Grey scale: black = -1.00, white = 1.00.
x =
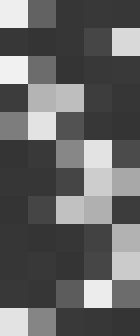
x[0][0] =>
0.87
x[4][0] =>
-0.02
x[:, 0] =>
[0.87, -0.57, 0.89, -0.53, -0.02, -0.59, -0.58, -0.59, -0.58, -0.58, -0.56, 0.78]
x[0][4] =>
-0.57
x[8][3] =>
-0.48
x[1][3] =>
-0.45
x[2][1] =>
-0.15
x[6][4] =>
0.32
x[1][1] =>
-0.59
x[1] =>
[-0.57, -0.59, -0.58, -0.45, 0.70]
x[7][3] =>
0.38
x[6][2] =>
-0.46
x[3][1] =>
0.41
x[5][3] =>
0.78
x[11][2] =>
-0.55

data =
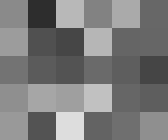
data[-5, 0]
0.08
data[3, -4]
0.25
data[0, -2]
0.33
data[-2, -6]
0.12
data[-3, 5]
-0.46
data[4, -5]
-0.35
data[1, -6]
0.22
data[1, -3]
0.43
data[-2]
[0.12, 0.30, 0.25, 0.51, -0.20, -0.26]

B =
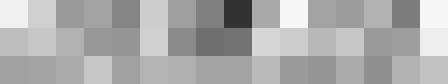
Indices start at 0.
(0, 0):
0.88
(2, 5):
0.41
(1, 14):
0.24
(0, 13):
0.40
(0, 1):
0.62
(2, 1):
0.28
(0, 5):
0.61
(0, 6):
0.25
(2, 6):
0.38
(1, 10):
0.61
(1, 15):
0.86
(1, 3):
0.19
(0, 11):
0.27
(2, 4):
0.26

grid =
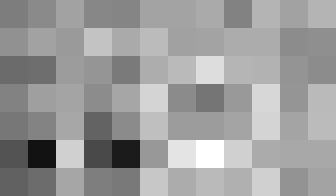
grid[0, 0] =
-0.02
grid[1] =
[0.14, 0.27, 0.21, 0.53, 0.33, 0.47, 0.26, 0.28, 0.35, 0.35, 0.10, 0.12]
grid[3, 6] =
0.09
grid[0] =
[-0.02, 0.08, 0.27, 0.06, 0.04, 0.28, 0.28, 0.33, 0.02, 0.41, 0.27, 0.41]
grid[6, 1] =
-0.15
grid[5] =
[-0.35, -0.86, 0.63, -0.43, -0.79, 0.19, 0.79, 1.00, 0.63, 0.34, 0.32, 0.32]
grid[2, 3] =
0.17
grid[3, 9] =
0.69
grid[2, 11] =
0.10
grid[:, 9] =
[0.41, 0.35, 0.40, 0.69, 0.66, 0.34, 0.63]
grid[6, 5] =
0.56
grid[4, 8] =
0.29
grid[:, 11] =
[0.41, 0.12, 0.10, 0.46, 0.47, 0.32, 0.28]
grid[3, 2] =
0.29
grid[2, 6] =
0.46
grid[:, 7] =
[0.33, 0.28, 0.73, -0.08, 0.22, 1.00, 0.46]
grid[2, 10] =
0.16

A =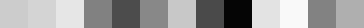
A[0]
0.60
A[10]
0.95
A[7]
-0.42

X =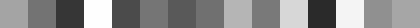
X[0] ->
0.29
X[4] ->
-0.41
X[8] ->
0.42
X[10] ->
0.69

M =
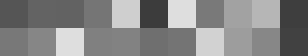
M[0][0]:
-0.33
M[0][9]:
0.43
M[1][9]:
0.06
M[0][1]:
-0.22
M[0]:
[-0.33, -0.22, -0.23, -0.08, 0.62, -0.53, 0.74, -0.05, 0.27, 0.43, -0.51]
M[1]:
[-0.06, 0.05, 0.74, 0.00, 0.02, -0.13, -0.09, 0.65, 0.23, 0.06, -0.49]
